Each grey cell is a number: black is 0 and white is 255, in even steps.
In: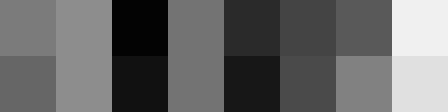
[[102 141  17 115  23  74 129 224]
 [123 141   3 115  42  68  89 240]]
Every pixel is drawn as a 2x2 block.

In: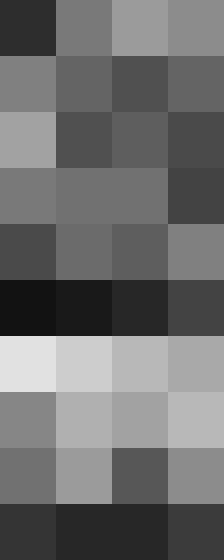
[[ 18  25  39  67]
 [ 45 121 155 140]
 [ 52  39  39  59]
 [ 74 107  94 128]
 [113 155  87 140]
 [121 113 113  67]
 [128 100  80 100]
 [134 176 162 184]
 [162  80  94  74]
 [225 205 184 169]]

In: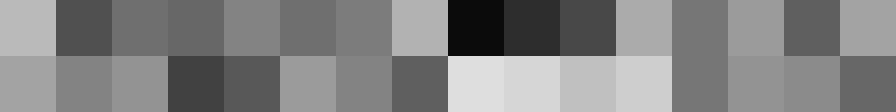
[[163 131 147  65  88 155 131  95 222 214 192 206 118 147 139 103]
 [186  80 111 103 131 111 124 178  11  45  72 171 118 155  95 163]]

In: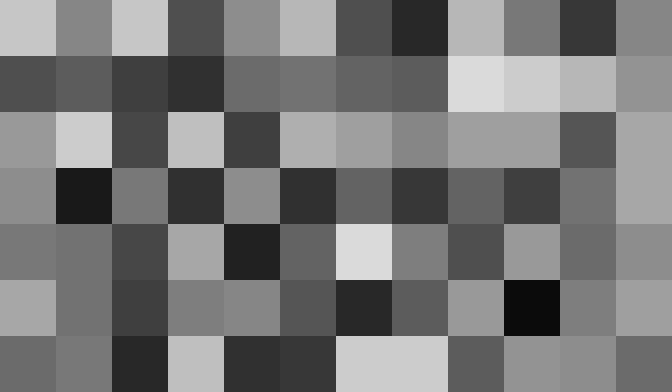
[[ 79  92  63  48 107 114  99  92 218 204 183 147]
 [107 120  40 191  48  55 204 204  92 147 141 107]
 [120 114  71 167  33  99 218 126  79 153 107 141]
 [141  25 120  48 141  48  99  55  99  63 114 167]
 [153 204  71 191  63 175 159 134 159 159  85 167]
 [167 114  63 126 134  85  40  92 153  11 126 159]
 [198 134 198  79 141 183  79  40 183 120  55 134]]

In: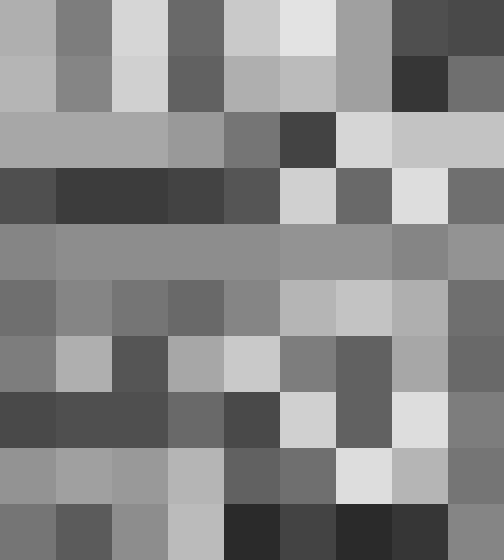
[[ 73  79  79 105  73 208  97 221 125]
 [ 79  60  60  67  85 208 105 221 111]
 [111 133 117 105 133 181 195 175 111]
 [117  91 141 187  42  67  42  54 133]
 [125 175  85 167 201 125  97 167 105]
 [133 141 141 141 141 147 147 133 147]
 [147 160 153 181  97 111 221 181 117]
 [167 167 167 153 117  67 214 195 195]
 [175 125 214 105 201 227 160  79  73]
 [181 133 208  97 175 187 160  54 111]]

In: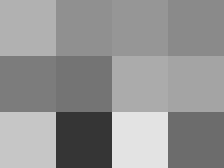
[[124 116 171 164]
 [177 144 150 138]
 [198  53 227 108]]

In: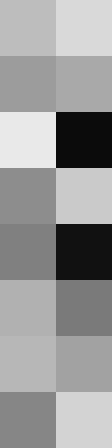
[[128  17]
 [134 210]
 [141 202]
 [155 169]
 [177 122]
 [183 162]
 [189 217]
 [233  11]]

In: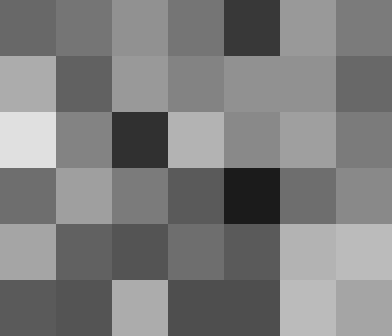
[[ 90  84 172  78  78 187 165]
 [104 117 145 117  56 153 123]
 [110 159 123  90  27 110 137]
 [165  97  84 110  90 179 187]
 [172  97 153 131 145 145 104]
 [224 131  48 179 137 159 123]]

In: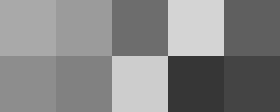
[[141 129 205  54  68]
 [169 155 109 212  95]]
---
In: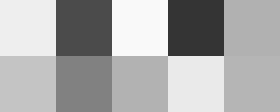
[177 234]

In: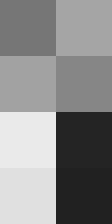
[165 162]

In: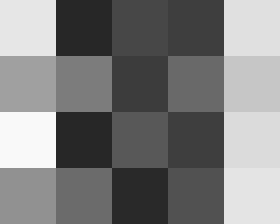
[223 105  87 106]

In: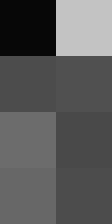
[195  76]

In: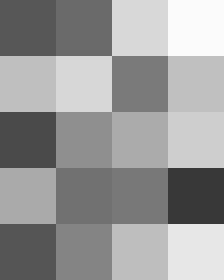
[251 122 143 170]

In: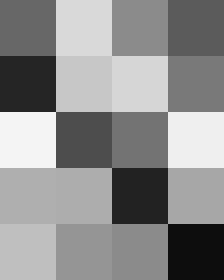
[ 90 213  77 174]
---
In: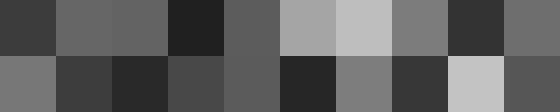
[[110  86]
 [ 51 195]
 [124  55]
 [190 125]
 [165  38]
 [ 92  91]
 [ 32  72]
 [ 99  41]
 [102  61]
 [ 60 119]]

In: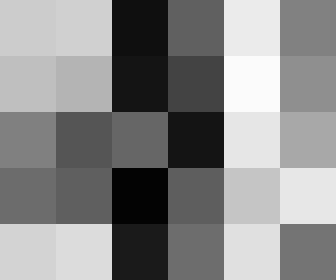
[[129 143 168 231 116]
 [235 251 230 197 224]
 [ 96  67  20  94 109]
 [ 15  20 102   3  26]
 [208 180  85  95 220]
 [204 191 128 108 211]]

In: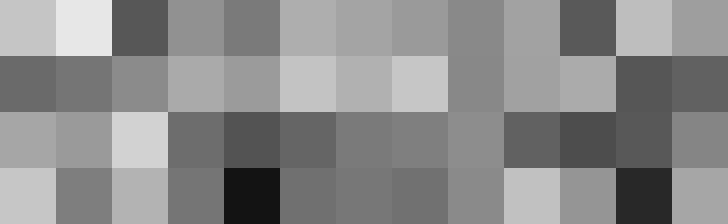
[[158  97 133 166]
 [190  86  88  40]
 [ 89 171  77 149]
 [162 161  97 193]
 [137 136 141 138]
 [154 198 127 113]
 [164 177 122 119]
 [174 195 101 112]
 [122 155  83  19]
 [145 170 109 117]
 [ 87 139 210 179]
 [231 117 154 126]
 [197 106 166 198]]

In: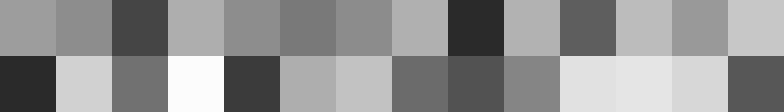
[[199  87]
 [153 215]
 [188 229]
 [ 94 225]
 [178 133]
 [ 42  82]
 [176 107]
 [140 194]
 [121 174]
 [141  59]
 [174 252]
 [ 69 113]
 [141 209]
 [157  42]]

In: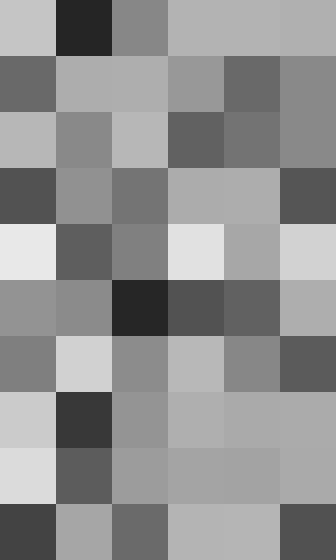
[[176 137 137  85 210 174  91 171 170  81]
 [179 105 115 173 167  97 135 170 163 181]
 [179 152  97 172 225  82 184 175 164 180]
 [135 174 183 116 128  38 140 148 156 106]
 [ 37 173 137 145  94 139 209  56  92 166]
 [197 105 183  82 232 147 127 203 219  67]]

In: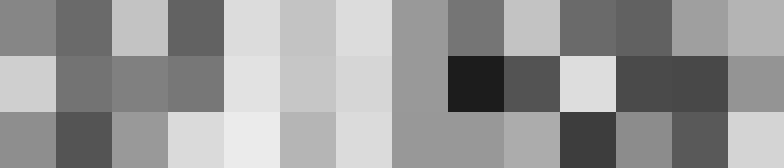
[[180 148 212]
 [159  72  89]
 [ 97  74 140]
 [106 221  61]
 [195  83 172]
 [117  28 152]
 [153 153 152]
 [220 214 219]
 [195 198 181]
 [220 226 235]
 [ 98 119 218]
 [195 128 153]
 [106 115  84]
 [134 207 142]]
